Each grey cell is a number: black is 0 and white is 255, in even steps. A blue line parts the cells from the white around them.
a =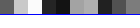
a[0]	94
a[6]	175

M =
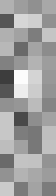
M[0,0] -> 177
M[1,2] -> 207
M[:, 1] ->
[157, 214, 162, 105, 150, 252, 237, 150, 73, 125, 161, 195, 179, 122]
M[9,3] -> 190
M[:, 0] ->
[177, 85, 176, 184, 129, 61, 84, 145, 199, 199, 189, 106, 146, 203]
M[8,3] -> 162
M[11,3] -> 147
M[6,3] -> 147
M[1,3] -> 144
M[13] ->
[203, 122, 163, 124]
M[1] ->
[85, 214, 207, 144]
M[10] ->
[189, 161, 120, 193]
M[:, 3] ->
[168, 144, 197, 140, 157, 152, 147, 132, 162, 190, 193, 147, 156, 124]

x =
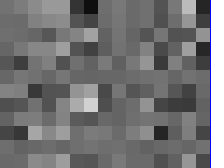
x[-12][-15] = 114
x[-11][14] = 62
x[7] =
[79, 85, 113, 82, 133, 171, 209, 78, 100, 109, 147, 69, 60, 58, 98]
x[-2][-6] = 105
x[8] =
[99, 124, 125, 107, 131, 91, 85, 104, 100, 111, 116, 114, 103, 129, 101]
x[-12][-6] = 106
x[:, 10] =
[112, 112, 84, 130, 149, 112, 96, 147, 116, 143, 98, 106]
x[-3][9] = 125
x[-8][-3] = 128
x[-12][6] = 15
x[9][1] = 55
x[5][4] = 118
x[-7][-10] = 102
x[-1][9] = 106
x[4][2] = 115
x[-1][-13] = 138
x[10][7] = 110
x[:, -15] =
[114, 108, 111, 102, 86, 103, 131, 79, 99, 69, 110, 105]
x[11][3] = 132
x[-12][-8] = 110
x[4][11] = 58
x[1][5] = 83
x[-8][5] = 112
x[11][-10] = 88

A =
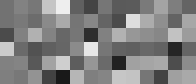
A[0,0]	114
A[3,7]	118
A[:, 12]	[126, 99, 194, 37, 77, 160]
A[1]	[114, 121, 108, 138, 170, 117, 135, 100, 75, 222, 172, 143, 99, 167]
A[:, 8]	[90, 75, 178, 98, 33, 198]
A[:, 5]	[96, 117, 118, 139, 93, 182]
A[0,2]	119
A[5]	[127, 120, 147, 66, 25, 182, 127, 133, 198, 195, 118, 67, 160, 169]
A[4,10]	165
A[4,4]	207
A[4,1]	132
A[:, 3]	[197, 138, 131, 96, 163, 66]
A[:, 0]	[114, 114, 75, 203, 129, 127]
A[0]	[114, 130, 119, 197, 238, 96, 68, 118, 90, 91, 122, 164, 126, 100]

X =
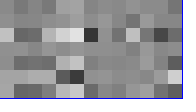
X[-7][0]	138
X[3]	[144, 145, 135, 149, 141, 149, 143, 143, 141, 129, 152, 136, 141]
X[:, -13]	[138, 143, 193, 144, 142, 164, 166]
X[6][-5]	128
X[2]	[193, 103, 108, 180, 210, 226, 53, 145, 114, 191, 118, 71, 108]
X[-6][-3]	153
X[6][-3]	159
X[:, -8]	[163, 158, 226, 149, 194, 59, 200]
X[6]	[166, 102, 105, 126, 184, 200, 106, 136, 128, 150, 159, 114, 95]
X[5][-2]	155
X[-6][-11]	135
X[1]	[143, 134, 135, 142, 146, 158, 141, 151, 135, 116, 153, 135, 135]
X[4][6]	128
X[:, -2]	[139, 135, 71, 136, 131, 155, 114]
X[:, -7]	[133, 141, 53, 143, 128, 145, 106]
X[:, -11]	[133, 135, 108, 135, 114, 173, 105]
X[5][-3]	136

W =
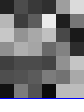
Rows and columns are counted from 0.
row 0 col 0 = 34
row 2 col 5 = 25
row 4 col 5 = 197
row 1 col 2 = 93
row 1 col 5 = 119
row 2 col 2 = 168
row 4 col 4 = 145
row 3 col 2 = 165
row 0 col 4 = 158
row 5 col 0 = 78
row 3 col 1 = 175
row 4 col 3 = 68
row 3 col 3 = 106
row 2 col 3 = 192
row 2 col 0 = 199
